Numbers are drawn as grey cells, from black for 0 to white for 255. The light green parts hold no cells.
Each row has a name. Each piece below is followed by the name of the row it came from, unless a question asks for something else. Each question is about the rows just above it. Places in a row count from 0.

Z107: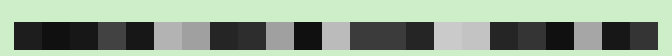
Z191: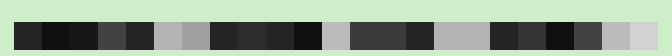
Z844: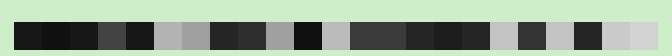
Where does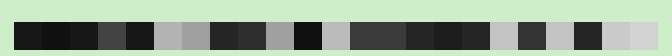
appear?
Z844
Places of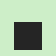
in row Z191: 0 4 7 9 14 17
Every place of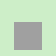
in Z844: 6 9

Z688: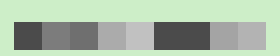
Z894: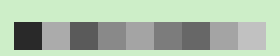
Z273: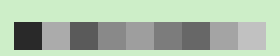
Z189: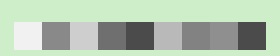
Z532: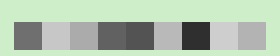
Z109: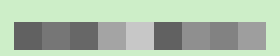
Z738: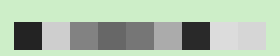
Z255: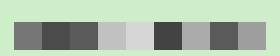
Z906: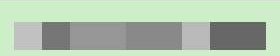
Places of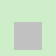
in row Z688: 4
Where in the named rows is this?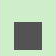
Z532, 4

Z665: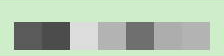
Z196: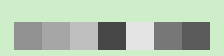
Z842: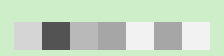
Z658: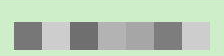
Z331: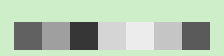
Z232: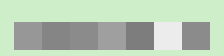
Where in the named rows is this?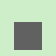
Z331, 0
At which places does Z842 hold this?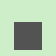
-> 1
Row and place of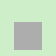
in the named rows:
Z665, 5
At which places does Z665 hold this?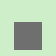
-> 4
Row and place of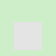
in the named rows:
Z196, 4

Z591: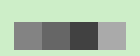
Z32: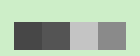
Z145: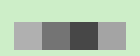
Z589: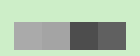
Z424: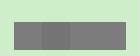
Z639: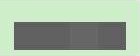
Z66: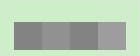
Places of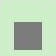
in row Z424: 0 2 3
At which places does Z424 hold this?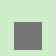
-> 1
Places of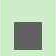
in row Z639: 0 1 3
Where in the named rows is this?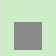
Z32, 3

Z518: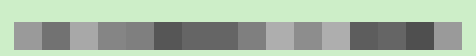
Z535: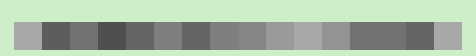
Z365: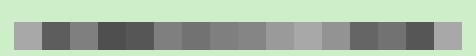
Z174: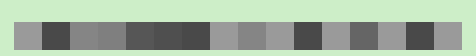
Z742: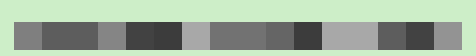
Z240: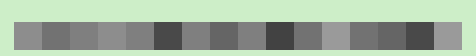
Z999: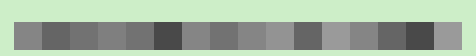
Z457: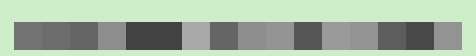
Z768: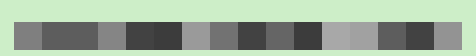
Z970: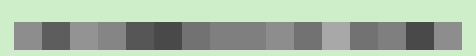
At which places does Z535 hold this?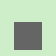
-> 4 6 14
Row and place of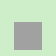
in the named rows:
Z768, 12
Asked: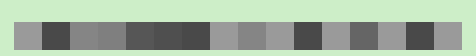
Z174
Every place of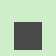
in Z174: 1 6 10 14
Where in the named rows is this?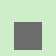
Z457, 1

